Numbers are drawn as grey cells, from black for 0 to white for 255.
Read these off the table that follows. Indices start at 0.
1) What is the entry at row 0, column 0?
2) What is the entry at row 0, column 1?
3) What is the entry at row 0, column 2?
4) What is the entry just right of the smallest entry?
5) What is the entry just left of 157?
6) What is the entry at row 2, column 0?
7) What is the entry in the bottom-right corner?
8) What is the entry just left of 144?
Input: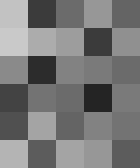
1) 194
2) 59
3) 107
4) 122
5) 172
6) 138
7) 92
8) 59

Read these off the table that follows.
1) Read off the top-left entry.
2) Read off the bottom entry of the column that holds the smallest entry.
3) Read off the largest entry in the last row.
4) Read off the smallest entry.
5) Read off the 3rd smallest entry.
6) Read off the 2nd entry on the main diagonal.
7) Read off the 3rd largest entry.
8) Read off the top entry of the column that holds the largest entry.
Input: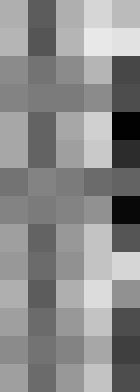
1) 175
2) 77
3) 195
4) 2
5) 44
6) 85
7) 220
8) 214

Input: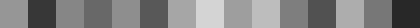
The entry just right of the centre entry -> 158
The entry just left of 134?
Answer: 55
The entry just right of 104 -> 142
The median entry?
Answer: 134

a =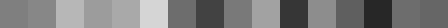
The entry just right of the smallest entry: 109
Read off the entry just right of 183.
156
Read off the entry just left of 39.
95

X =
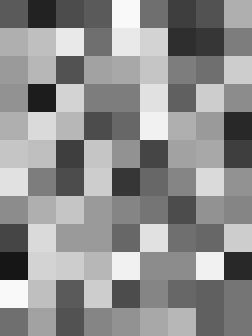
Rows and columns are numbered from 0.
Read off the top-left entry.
90
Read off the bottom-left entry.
111
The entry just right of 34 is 76
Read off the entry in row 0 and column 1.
34
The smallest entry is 22
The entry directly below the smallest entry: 249
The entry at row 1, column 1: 191
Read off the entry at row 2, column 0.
154
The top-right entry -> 175
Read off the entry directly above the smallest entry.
69
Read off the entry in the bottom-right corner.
117
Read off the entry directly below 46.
125
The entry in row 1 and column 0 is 175
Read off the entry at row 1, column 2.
233
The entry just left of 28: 146
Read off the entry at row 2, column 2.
82

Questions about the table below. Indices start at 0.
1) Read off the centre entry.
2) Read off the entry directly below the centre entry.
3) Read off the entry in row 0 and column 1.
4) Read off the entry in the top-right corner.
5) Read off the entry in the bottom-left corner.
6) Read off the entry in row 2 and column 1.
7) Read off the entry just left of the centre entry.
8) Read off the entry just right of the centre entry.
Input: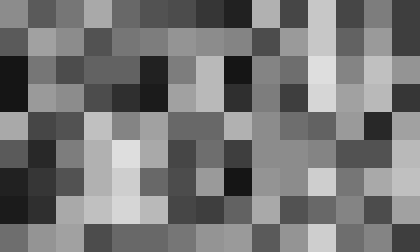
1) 104
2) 110
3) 90
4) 62
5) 110
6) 118
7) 104
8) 177

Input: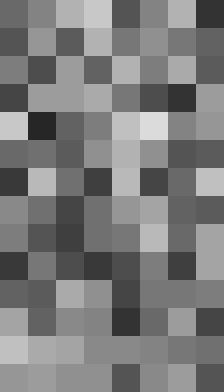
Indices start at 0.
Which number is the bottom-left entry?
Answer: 150
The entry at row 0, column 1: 131
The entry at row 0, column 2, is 178
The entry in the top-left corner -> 105
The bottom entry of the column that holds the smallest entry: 156
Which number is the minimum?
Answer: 38
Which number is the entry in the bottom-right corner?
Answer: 84
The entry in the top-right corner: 51
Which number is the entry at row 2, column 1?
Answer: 77
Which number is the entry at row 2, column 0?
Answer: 125
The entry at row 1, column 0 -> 84
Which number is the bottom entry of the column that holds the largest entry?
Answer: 137
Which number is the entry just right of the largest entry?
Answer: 131
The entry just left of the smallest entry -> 200
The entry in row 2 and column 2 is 156
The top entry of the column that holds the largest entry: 131

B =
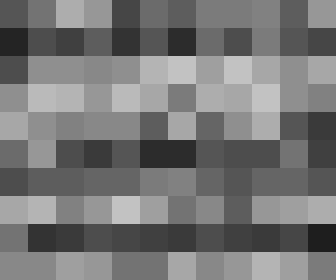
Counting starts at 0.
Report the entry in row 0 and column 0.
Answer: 85
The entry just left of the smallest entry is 70
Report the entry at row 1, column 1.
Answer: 77
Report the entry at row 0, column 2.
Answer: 173
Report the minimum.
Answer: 30
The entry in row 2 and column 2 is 143
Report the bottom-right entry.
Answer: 123
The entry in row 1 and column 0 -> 36
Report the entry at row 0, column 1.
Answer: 115
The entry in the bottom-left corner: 136
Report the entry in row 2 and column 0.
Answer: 77
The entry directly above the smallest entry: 173
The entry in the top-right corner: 151
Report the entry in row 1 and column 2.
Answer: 64
